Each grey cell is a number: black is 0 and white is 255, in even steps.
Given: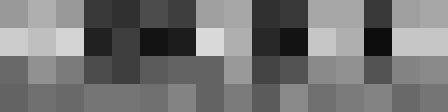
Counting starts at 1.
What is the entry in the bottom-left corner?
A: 99
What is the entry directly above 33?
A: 56
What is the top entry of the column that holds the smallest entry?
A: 56
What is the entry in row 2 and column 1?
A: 204
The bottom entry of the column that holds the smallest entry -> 131
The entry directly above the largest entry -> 159
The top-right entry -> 167
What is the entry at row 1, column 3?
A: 153
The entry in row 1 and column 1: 153
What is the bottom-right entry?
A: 117
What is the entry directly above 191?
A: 175
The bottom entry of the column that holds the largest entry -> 99
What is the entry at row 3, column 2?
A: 145

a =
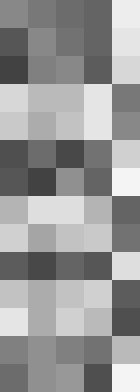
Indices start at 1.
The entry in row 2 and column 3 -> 114
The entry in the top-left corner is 136
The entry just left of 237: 100
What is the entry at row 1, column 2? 120
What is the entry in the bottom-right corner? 244
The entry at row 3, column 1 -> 66
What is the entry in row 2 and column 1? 86
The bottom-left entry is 108
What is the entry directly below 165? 72
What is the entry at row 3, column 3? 136

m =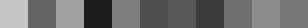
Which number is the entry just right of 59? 112
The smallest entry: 29

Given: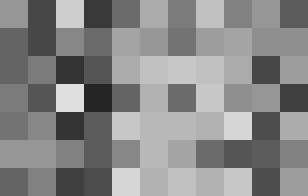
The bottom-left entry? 100
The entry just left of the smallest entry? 222
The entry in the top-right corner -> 92
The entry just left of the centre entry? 100
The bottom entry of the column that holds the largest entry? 63
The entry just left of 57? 206
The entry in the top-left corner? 150
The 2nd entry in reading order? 71
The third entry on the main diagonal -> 51
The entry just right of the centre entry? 107
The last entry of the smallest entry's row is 63
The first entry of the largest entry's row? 123
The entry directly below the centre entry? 184
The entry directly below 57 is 107
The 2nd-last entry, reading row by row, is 77
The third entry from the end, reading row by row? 199
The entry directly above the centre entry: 192
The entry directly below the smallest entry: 92

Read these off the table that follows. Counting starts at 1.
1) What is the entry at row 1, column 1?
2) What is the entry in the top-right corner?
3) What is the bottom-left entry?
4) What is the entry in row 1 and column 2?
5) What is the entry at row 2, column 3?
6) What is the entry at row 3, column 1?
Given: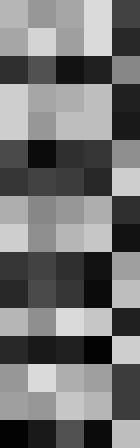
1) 182
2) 66
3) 3
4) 151
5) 159
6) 47

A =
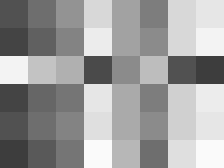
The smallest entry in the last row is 61
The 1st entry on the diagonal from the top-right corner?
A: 230
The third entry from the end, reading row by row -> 110
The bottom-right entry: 250
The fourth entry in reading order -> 216
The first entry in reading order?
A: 81
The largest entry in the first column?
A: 243
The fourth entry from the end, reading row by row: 183
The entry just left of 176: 195
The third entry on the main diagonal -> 176
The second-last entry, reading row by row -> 223
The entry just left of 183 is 250
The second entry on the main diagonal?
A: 96
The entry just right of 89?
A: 117
